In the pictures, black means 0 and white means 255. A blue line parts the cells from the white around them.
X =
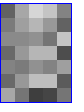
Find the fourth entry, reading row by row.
196
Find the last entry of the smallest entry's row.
117
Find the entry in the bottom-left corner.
167
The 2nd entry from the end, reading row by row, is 69
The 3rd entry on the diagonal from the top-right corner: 145
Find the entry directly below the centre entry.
145
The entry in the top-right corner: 131
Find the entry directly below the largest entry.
182
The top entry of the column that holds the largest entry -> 214
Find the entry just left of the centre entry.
152

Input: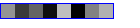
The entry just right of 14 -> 191
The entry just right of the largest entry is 1

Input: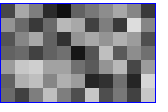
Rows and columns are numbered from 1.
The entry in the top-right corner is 57
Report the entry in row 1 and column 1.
71
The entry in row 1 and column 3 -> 126
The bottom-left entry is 106
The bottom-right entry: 199
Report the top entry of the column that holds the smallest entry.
16
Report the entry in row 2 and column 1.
148
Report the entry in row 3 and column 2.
134
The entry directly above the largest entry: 134
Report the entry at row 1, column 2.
168
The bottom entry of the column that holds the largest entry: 65
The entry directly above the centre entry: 148
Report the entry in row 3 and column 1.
84
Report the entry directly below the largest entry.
156
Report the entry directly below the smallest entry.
184
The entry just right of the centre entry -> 84
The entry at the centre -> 22
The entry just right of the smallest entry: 98
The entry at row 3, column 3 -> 168
